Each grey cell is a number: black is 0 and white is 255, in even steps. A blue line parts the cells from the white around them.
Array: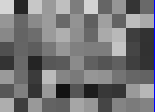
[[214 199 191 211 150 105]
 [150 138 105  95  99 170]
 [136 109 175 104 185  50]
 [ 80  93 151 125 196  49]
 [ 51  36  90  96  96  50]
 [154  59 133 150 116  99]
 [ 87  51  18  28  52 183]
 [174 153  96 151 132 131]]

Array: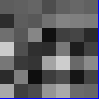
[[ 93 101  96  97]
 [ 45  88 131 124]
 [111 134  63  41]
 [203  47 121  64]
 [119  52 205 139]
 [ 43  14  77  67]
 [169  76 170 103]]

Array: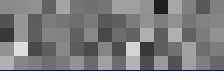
[[138 144 164 113 160 148 167  88]
 [ 83  93 118 122  95 145 145 130]
 [ 56  94 130 135 109 174 176 125]
 [145  73 136  74  78  56 114 110]
 [176 125 122 106 108  77  82 126]]

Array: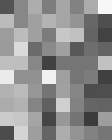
[[ 83 173 166 171]
 [187 160 165 103]
 [156 160 199 100]
 [155 107 160 110]
 [191 135 117 117]
 [235 144 159 124]
 [178 150 161  77]
 [172 132 207 101]
 [203 165 151  59]
 [ 76 158 173 130]]

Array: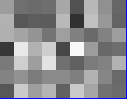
[[157 107 167 184 102]
 [177  93 185 192  99]
 [176 148 159 106 158]
 [ 55 177  71 156 110]
 [122 158 112 123 178]
 [131 123 139 178 105]
 [ 87 158  97 165 107]]

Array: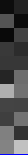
[[ 13]
 [ 84]
 [  9]
 [ 57]
 [ 55]
 [ 37]
 [175]
 [ 68]
 [ 63]
 [128]
 [131]]
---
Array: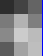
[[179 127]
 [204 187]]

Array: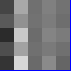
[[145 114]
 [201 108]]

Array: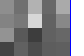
[[120 215]
 [ 89  61]]

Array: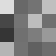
[[117 189]
 [112 125]]

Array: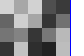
[[207 166]
 [131  54]]

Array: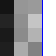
[[143 197]
 [139 179]]

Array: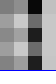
[[201 107]
 [161  29]]

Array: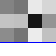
[[192  21]
 [117 236]]

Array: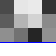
[[180 211]
 [114  37]]
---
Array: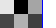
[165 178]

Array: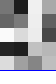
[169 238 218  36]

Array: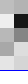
[179 238]

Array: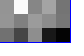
[116 140 142]

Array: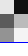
[16 91]

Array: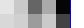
[  5 202]

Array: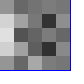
[118  51 100 161 149]

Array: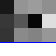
[143   7 138]
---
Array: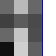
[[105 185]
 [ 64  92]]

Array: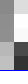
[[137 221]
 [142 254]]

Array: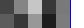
[[ 68 133]
 [ 92  55]]

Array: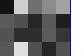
[[ 19 206]
 [ 91  81]]

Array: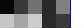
[[  7  57]
 [198 165]]

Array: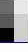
[[106 232]
 [ 89 208]]

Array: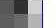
[[ 88  49]
 [ 94 107]]

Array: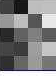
[[ 65  23]
 [151 190]]
